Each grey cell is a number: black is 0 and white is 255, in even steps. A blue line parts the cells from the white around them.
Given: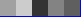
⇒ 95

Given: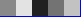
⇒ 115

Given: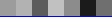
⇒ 92

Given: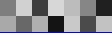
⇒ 32

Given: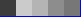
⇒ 119

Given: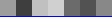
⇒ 82

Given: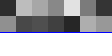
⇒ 45

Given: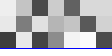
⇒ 69

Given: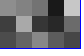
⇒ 40
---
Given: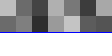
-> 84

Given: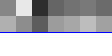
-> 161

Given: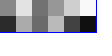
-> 15

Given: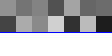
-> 29

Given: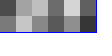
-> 54

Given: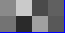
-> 88
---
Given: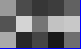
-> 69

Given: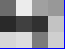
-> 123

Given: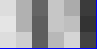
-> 94

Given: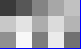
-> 125

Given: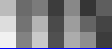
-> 201

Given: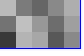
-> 167

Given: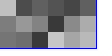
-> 57

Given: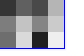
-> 32

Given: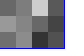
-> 52
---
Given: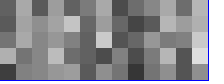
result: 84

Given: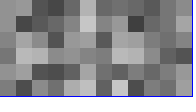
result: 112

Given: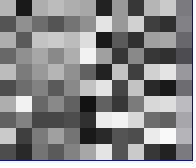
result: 33

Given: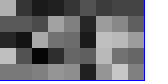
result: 199

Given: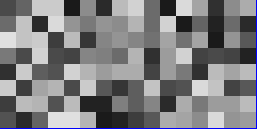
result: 148
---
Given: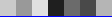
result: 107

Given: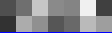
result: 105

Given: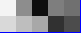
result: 168

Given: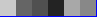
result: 35

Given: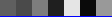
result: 229

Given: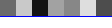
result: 135

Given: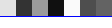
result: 250

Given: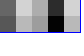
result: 157
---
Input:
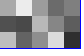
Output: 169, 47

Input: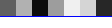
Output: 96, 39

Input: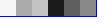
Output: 246, 137

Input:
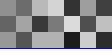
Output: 144, 44

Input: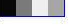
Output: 8, 166

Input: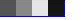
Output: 84, 21

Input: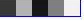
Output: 55, 241

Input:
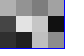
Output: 176, 140
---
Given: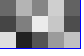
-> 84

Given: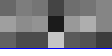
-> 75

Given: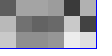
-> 143

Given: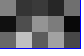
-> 92

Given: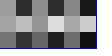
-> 101

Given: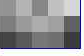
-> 119

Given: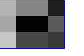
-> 72

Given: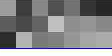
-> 122
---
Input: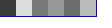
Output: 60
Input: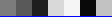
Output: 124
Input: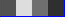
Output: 82
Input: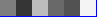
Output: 126
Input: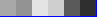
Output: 168
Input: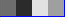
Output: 109
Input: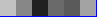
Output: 194
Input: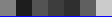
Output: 129
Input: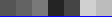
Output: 85
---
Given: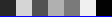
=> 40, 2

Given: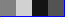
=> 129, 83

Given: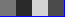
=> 118, 75

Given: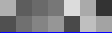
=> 176, 163

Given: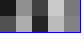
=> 25, 130

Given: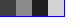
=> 63, 212

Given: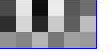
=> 74, 154

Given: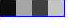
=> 13, 195

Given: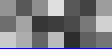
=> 149, 116

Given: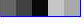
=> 101, 168
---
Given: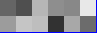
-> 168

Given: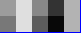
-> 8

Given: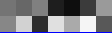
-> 245

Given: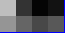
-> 72

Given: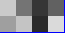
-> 42

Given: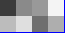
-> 111

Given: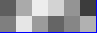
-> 134

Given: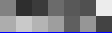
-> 150
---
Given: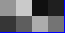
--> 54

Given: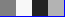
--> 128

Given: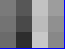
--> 107

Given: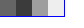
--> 101

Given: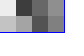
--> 195

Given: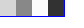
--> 214

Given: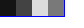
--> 20

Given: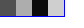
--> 81
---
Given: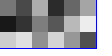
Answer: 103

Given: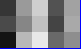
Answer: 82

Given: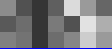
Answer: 154

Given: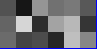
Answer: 121

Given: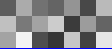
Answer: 72

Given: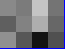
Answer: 196

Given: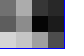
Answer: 54

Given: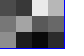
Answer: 234
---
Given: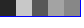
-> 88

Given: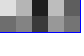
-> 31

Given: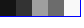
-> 159

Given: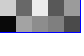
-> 236

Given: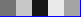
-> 22

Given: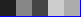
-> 69

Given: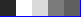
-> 218

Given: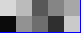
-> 88

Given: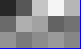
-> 197
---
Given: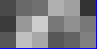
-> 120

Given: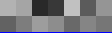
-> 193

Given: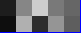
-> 205

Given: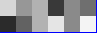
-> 57

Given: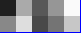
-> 88

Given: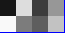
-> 221

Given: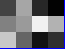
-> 154
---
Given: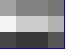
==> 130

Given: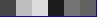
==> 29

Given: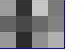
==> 51

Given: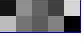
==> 100

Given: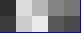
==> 181

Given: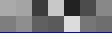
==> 35
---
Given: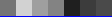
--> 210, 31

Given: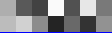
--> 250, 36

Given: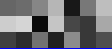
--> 213, 10

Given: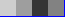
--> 206, 53

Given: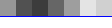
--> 228, 60

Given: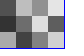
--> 229, 51

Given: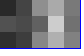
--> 205, 41

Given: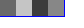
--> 197, 60
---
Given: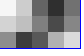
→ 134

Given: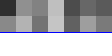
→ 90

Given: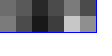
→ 75

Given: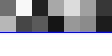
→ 55

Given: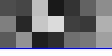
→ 176

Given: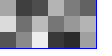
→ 180
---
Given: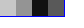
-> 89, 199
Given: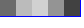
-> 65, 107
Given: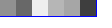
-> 62, 145
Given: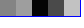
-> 194, 132
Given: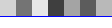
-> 185, 211
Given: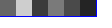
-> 36, 102
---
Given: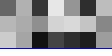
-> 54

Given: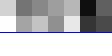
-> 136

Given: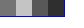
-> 88

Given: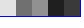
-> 145

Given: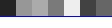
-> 171

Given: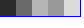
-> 180

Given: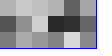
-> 192

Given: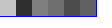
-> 127

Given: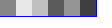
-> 192

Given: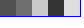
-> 202
